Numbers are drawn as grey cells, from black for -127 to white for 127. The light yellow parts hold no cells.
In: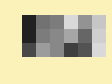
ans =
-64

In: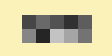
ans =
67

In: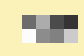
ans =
12

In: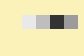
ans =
62

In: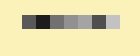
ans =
36

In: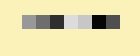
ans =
71
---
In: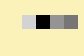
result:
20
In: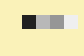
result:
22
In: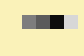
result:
-114
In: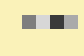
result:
-69
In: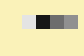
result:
-18
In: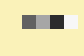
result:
-83
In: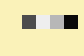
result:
55
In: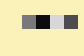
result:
87
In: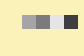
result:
101
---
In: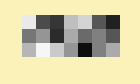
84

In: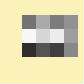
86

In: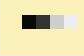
-76

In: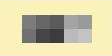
36

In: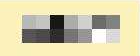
80

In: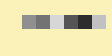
16

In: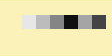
37
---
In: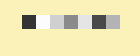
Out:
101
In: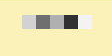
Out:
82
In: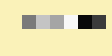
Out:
68
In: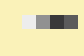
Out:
17
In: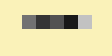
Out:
-13
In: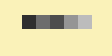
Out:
21
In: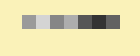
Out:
45
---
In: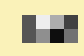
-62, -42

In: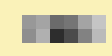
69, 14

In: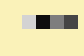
-58, 83

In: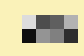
50, -112

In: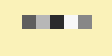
7, -33

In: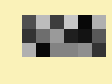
48, 48

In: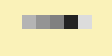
92, 52

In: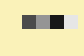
102, -52
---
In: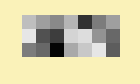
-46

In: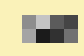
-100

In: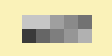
-25

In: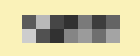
-46

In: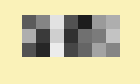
-69

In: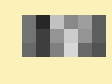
-65

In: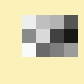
90

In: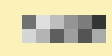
52
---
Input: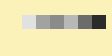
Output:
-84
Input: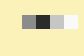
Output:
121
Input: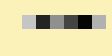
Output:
49
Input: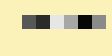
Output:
10
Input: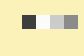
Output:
11
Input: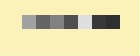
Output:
-79
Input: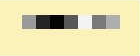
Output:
46
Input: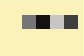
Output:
-64
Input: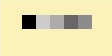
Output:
12
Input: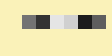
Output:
-33
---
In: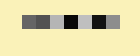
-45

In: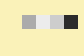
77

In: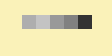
25

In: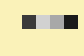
40

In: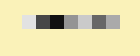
-24

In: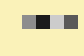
13

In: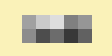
-30
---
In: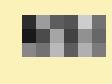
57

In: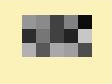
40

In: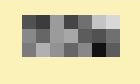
18

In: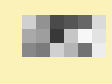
80

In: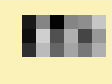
-26

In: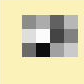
33

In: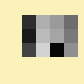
-120
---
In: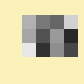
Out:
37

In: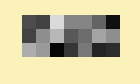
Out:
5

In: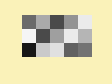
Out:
107

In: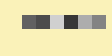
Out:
45

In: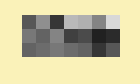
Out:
48

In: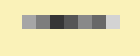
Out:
9
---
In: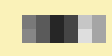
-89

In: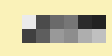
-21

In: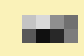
15

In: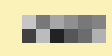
38

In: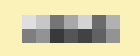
-10

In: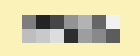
-57

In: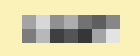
16
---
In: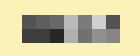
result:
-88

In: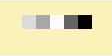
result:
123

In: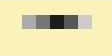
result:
-98

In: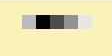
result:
-50

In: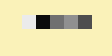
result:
-15

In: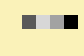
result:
34

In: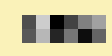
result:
-90

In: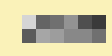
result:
29
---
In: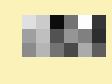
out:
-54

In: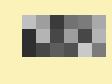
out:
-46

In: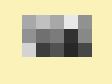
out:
-45

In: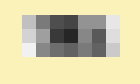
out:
-5

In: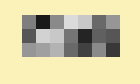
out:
-62

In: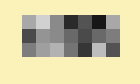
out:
-73

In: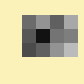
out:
-31

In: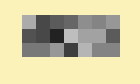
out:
53
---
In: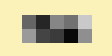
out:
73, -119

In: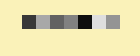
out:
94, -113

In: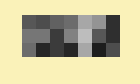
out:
61, -98

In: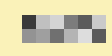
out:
93, -69

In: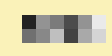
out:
106, -93

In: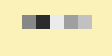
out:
107, -83

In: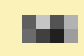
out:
69, -95
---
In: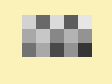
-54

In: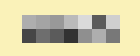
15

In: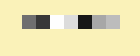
-104

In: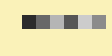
-41

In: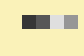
-40

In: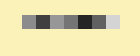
-90

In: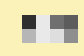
105
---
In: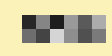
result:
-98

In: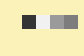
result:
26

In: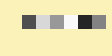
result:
24

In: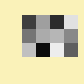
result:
-83

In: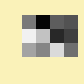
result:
-34

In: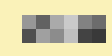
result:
42

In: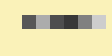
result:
-49
